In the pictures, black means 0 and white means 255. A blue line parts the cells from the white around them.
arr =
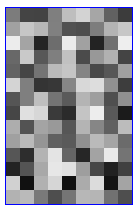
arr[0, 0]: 124
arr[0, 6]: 166
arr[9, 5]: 144
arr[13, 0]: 178
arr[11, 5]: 158
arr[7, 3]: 58
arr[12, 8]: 164
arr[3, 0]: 104
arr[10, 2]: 179
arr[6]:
[85, 127, 191, 116, 90, 180, 158, 79, 144]
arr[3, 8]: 68
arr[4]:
[99, 69, 116, 186, 197, 132, 72, 87, 160]
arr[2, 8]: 238
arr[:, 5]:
[211, 77, 161, 75, 132, 216, 180, 196, 180, 144, 38, 158, 171, 183]
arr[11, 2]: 168
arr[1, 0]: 161
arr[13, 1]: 186
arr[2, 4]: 235
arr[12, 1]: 17
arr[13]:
[178, 186, 121, 78, 117, 183, 181, 113, 78]
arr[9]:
[160, 186, 149, 96, 90, 144, 186, 165, 107]
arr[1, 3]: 128
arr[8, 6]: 134
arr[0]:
[124, 68, 67, 127, 190, 211, 166, 97, 60]
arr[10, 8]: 116
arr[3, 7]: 177
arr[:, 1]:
[68, 198, 164, 201, 69, 127, 127, 224, 83, 186, 45, 84, 17, 186]
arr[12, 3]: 214
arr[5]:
[212, 127, 52, 55, 134, 216, 221, 145, 61]
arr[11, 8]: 64

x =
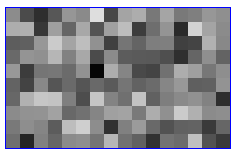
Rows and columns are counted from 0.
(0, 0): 140
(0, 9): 173
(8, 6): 141
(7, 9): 122
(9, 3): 102
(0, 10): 120
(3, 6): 75
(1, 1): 176
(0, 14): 151
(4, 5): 146
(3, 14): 143
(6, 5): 77
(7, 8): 163
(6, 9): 195
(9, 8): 113
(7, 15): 142
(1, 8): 189
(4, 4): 107
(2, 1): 96
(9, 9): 97
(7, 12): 203
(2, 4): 164
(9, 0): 111
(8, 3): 92
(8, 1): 142
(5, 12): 152
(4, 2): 117
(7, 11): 144
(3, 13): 101
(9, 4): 139
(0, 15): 143
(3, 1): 148
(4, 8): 133
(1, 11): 148
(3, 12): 47
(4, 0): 152

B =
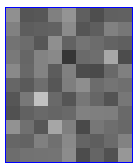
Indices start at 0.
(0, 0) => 144
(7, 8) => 105
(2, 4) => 98
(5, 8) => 111
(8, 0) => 146
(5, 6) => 108
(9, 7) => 107
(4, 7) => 105
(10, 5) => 76
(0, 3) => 128
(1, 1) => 93
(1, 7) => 129
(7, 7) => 126
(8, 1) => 112
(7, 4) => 105
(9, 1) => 99
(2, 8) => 95
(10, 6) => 101
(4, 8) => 128
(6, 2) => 193
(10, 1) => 114
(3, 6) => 110
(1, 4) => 139
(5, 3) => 86
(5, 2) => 110
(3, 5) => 106
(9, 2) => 128
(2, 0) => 115
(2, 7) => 99
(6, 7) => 83
